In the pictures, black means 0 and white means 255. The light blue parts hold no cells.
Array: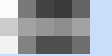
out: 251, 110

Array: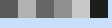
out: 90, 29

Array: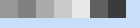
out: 151, 59

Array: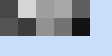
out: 72, 18

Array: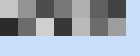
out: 197, 157

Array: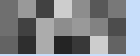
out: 111, 99

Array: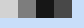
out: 210, 72
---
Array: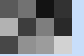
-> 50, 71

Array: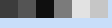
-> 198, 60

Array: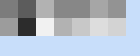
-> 147, 156

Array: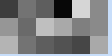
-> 138, 180

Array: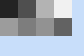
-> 241, 156

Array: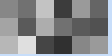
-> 101, 183

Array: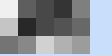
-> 127, 116

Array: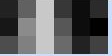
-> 43, 77

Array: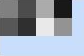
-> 24, 87
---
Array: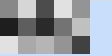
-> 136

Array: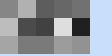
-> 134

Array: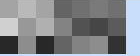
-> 164

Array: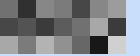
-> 113

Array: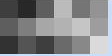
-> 62

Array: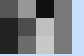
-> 86

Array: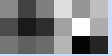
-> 137

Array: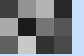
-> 62
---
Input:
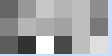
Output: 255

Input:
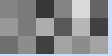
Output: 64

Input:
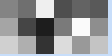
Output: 51

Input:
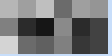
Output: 96

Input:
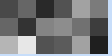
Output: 82

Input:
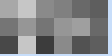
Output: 60

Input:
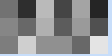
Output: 144

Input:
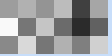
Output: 118

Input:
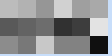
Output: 200
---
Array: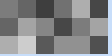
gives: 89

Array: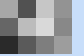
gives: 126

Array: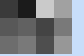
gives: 78

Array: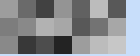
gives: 77

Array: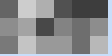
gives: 153

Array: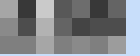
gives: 166

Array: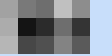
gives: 80

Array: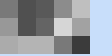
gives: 180

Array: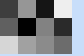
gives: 139
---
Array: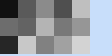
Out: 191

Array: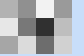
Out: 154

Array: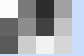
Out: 161

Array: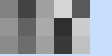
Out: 89

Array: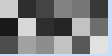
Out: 56

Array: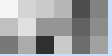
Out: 130

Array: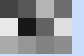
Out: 109

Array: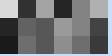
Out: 176

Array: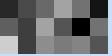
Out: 20

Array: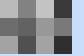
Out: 58
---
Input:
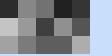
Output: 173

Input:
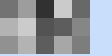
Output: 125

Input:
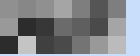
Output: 187

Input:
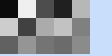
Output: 139

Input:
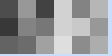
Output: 173

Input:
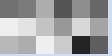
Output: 94

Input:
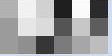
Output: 189

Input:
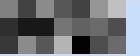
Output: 107
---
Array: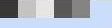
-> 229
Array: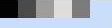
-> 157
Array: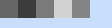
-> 122
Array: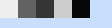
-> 53
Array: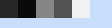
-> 134
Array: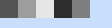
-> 230
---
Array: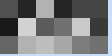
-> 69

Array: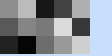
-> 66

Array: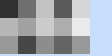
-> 90

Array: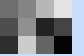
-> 183

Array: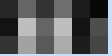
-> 29

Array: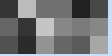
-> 33

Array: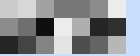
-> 140

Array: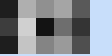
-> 165

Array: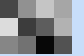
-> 197

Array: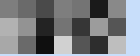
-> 26
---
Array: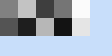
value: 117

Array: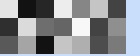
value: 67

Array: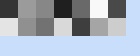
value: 248

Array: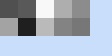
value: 174

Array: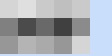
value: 64

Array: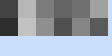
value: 112

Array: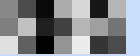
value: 159

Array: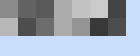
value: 203
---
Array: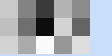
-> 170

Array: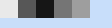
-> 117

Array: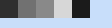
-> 113

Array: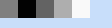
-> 127

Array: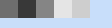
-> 133

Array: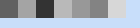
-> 152
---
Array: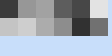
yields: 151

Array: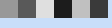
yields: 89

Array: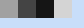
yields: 68

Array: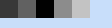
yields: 97

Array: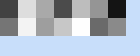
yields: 221

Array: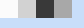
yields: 210

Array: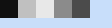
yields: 192

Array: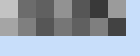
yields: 108
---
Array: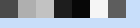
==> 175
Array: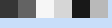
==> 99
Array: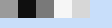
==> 15
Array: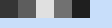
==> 93
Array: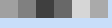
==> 128
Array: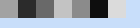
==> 43
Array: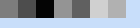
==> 77
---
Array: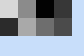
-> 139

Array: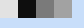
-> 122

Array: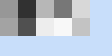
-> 216

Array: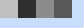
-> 88

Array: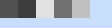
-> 113

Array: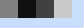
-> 65

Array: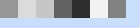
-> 198

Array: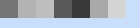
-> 179

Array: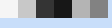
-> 180

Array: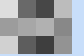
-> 188
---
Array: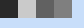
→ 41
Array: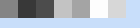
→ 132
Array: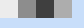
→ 236
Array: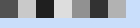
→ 81
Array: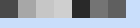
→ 73
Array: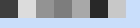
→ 62
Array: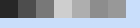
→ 39
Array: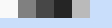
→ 249
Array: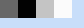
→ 103
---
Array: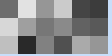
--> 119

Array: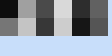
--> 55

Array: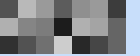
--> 124

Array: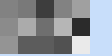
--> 111

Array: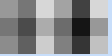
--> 172

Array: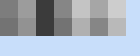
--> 59

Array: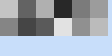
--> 90

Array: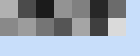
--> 117

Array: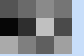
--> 192

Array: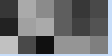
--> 170
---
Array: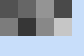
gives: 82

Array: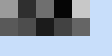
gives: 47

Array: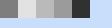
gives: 155

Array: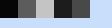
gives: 73

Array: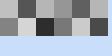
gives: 85

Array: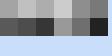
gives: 77
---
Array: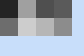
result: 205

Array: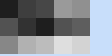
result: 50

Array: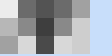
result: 137

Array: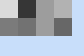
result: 114

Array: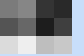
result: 103

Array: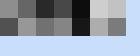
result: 151

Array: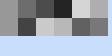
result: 67

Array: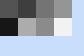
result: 172

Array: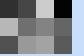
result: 111
